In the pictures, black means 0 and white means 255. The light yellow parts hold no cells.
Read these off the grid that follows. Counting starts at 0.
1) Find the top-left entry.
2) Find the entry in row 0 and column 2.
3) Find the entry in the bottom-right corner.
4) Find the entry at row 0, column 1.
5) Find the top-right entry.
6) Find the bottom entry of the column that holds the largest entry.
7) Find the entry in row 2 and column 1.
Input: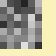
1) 182
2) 66
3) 50
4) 79
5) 182
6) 224
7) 95

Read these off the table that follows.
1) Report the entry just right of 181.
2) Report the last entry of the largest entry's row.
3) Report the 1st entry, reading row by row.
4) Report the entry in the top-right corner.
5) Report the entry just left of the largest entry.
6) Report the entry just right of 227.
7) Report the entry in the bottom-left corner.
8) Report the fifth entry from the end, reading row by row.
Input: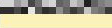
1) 71
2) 59
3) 212
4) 141
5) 33
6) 85
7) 46
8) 85

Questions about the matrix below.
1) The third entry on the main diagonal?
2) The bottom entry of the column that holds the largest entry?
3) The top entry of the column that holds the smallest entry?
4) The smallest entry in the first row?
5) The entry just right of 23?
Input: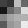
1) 176
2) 235
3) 65
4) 51
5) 104
